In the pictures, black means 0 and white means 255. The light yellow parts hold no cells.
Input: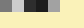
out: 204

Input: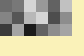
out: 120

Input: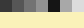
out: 86

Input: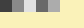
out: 137

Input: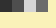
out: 78

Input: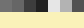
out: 102

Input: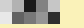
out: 178

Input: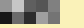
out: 198
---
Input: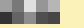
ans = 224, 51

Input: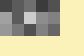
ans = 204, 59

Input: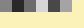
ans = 214, 41

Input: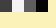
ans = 243, 5

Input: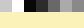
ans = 254, 8

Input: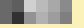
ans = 208, 49
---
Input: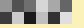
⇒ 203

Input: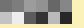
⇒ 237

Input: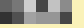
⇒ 81

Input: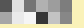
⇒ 234

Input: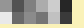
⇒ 106

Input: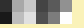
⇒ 189

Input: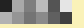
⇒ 149
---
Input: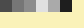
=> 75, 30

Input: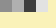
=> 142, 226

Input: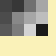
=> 67, 26

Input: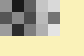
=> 147, 228

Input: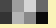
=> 71, 10

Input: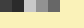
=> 62, 103

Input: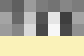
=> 115, 144

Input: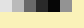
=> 227, 147

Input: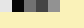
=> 230, 146
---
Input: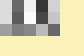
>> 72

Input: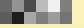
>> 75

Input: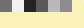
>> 90

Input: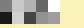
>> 69

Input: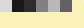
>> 45

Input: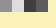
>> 92

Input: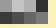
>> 58

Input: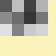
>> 65

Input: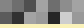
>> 49

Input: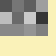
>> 84
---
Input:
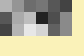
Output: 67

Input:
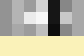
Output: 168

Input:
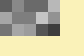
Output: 184

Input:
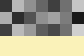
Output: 197

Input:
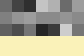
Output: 157

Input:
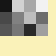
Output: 242

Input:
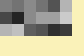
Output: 180
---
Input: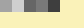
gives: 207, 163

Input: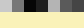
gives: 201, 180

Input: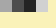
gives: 209, 167

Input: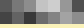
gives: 206, 195

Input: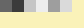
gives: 237, 218

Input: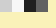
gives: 247, 207
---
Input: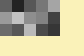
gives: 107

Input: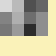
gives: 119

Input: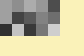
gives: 48

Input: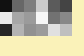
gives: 38

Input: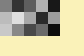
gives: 200

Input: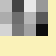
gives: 212

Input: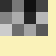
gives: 204

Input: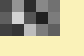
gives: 63
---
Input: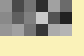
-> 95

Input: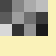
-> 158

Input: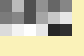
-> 134

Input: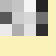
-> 205

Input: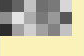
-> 227

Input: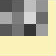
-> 125
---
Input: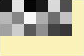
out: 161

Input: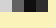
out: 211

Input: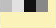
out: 191

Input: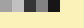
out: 162

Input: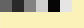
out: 99

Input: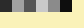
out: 43

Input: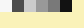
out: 247

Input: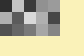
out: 81

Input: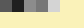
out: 88
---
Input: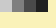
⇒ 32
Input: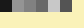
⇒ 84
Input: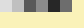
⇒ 109
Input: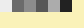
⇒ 34
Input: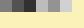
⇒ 209
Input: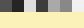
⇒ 241
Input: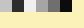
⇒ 12
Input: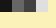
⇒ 223
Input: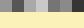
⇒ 53
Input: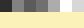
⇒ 215
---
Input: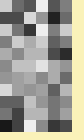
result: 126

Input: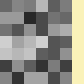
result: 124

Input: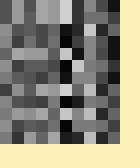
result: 18

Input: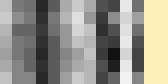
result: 111

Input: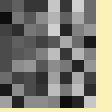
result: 108

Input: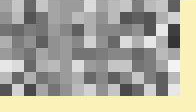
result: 95
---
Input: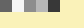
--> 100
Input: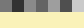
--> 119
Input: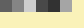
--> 96
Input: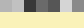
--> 181
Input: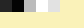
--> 37
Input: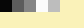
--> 6
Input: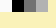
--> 250
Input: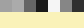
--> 161
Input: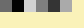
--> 107
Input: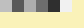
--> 191
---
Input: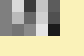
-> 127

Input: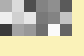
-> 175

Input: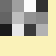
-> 109

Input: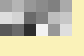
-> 161

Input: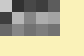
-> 202

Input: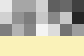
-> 232

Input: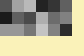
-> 85

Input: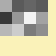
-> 172
